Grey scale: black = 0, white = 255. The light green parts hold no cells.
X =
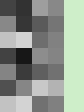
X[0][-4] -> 67
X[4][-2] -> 95
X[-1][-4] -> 194
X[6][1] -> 211
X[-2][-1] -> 179
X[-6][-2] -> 90
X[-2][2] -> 200
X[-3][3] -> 113
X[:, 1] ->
[50, 54, 211, 23, 59, 134, 211]

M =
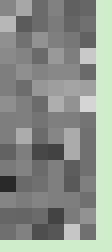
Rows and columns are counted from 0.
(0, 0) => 134
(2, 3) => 127
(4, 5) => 106
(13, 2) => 107
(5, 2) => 151
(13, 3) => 67
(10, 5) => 112
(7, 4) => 126
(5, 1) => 109
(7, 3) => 127
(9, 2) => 71
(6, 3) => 174
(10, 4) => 93
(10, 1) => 131
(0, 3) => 129
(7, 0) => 126
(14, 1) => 129
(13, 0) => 102
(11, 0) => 41
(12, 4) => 126
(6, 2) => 107
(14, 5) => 112
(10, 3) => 127
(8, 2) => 107
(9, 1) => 126
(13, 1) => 101

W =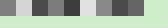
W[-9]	127
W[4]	61
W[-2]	75
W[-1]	101

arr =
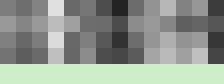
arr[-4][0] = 125
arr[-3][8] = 140
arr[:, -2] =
[151, 101, 155, 192]
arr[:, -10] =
[105, 160, 104, 103]
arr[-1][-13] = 93
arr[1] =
[153, 133, 153, 188, 160, 109, 108, 76, 140, 153, 134, 95, 101, 86]
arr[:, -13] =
[110, 133, 104, 93]
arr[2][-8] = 88
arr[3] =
[115, 93, 106, 191, 103, 140, 77, 71, 91, 165, 186, 160, 192, 69]
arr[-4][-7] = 35
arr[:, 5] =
[118, 109, 127, 140]
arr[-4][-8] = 77
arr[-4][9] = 147

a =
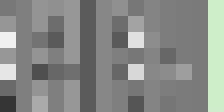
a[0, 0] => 120
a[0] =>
[120, 127, 148, 144, 151, 91, 135, 144, 119, 132, 125, 123, 122]
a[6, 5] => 91
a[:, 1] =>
[127, 127, 127, 127, 127, 127, 127]
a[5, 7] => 127
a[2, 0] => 240
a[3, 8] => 119
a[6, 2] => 170
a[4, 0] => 230
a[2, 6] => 135
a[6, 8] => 85
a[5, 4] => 151
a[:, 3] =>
[144, 109, 90, 127, 103, 127, 127]
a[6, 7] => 127
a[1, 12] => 122
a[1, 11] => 123
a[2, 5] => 91
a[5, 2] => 148
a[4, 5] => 91
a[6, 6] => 135
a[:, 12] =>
[122, 122, 122, 122, 122, 122, 122]

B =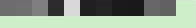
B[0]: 109
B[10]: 97
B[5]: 32
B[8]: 25

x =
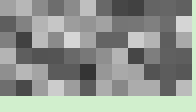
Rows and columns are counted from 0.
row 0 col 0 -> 162
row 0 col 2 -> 141
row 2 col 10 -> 94
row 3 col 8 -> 71
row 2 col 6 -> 100
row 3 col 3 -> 85
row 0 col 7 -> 70
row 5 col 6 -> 170
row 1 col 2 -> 179
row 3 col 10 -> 98
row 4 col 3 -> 89
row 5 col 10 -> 96
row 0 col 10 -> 101
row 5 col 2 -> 157
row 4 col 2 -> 164
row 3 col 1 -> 96
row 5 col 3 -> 204
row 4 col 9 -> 83
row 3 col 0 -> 180
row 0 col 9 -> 99
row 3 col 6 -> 143
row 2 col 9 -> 179

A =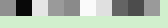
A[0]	143
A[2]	228
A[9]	154
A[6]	222

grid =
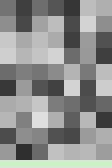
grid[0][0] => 115
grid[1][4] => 74
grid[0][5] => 189
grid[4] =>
[107, 126, 117, 140, 180, 121, 189]
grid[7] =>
[182, 128, 223, 175, 94, 185, 57]
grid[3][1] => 183
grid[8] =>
[77, 142, 133, 80, 71, 155, 176]
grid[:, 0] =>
[115, 141, 200, 206, 107, 56, 171, 182, 77, 152]
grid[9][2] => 105
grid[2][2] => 189
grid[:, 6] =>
[175, 142, 80, 62, 189, 205, 104, 57, 176, 157]
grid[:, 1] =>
[63, 72, 168, 183, 126, 154, 178, 128, 142, 48]
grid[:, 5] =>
[189, 212, 156, 152, 121, 77, 80, 185, 155, 185]

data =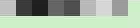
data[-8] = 194
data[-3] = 185
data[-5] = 101
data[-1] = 156
